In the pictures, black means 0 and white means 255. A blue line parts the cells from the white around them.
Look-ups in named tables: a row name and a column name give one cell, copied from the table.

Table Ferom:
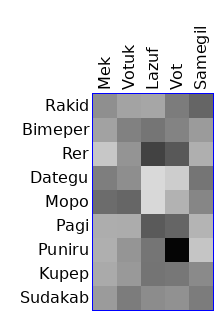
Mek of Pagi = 173
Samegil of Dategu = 117
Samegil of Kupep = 138
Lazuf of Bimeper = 117
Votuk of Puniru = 149
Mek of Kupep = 170
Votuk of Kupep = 153
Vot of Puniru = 5
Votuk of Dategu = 142
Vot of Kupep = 119
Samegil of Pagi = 180
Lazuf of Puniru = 117
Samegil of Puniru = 197
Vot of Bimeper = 131
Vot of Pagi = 101
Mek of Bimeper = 162
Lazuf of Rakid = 166
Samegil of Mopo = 134
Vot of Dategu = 205
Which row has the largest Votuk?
Pagi

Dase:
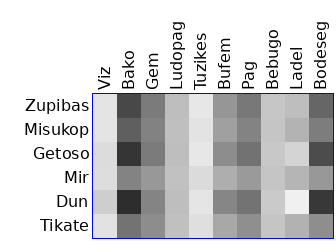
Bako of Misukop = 95
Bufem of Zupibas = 150
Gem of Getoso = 123
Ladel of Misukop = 179
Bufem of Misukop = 160
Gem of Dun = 132
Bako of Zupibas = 72
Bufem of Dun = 134
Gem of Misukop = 130
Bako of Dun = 45
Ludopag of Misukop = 191
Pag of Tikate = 143
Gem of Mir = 152
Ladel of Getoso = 212
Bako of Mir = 131
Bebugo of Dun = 202
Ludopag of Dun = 190
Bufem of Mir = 174
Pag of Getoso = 114
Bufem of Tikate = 168

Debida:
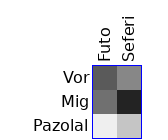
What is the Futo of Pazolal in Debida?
239
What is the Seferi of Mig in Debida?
35
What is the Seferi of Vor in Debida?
135
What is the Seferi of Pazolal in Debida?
197
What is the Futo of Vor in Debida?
90
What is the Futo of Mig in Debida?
112
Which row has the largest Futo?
Pazolal

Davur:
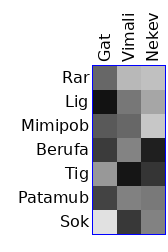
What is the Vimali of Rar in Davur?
184
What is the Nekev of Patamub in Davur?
121
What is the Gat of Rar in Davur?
103
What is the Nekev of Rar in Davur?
192
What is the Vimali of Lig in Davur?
119
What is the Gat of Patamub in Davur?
67
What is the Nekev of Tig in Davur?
53
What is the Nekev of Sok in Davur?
130
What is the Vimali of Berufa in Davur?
131
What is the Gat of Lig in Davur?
18
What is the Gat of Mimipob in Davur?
89
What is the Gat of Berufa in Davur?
59
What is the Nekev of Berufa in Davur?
31
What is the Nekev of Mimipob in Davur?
199
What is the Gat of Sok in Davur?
225
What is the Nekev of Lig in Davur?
166
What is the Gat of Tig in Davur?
152

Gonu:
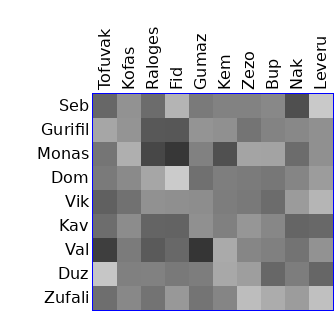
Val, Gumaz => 53
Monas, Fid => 55
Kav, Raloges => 100
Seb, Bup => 136
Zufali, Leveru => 192
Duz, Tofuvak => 198
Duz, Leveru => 102
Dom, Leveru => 156
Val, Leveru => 146
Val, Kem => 170
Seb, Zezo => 130
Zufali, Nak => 156
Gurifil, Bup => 131

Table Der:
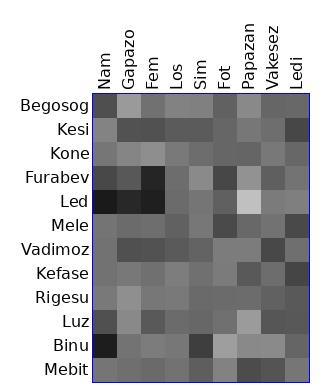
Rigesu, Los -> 121
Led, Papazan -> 192
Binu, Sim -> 62
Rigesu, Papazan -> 108
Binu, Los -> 119
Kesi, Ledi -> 71
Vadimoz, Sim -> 99
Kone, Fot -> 102
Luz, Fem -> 89
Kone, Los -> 121
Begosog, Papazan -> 137
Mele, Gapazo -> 107
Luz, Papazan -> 155
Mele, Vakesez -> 114
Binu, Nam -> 29
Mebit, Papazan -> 76
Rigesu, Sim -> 106
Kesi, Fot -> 102
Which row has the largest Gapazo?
Begosog

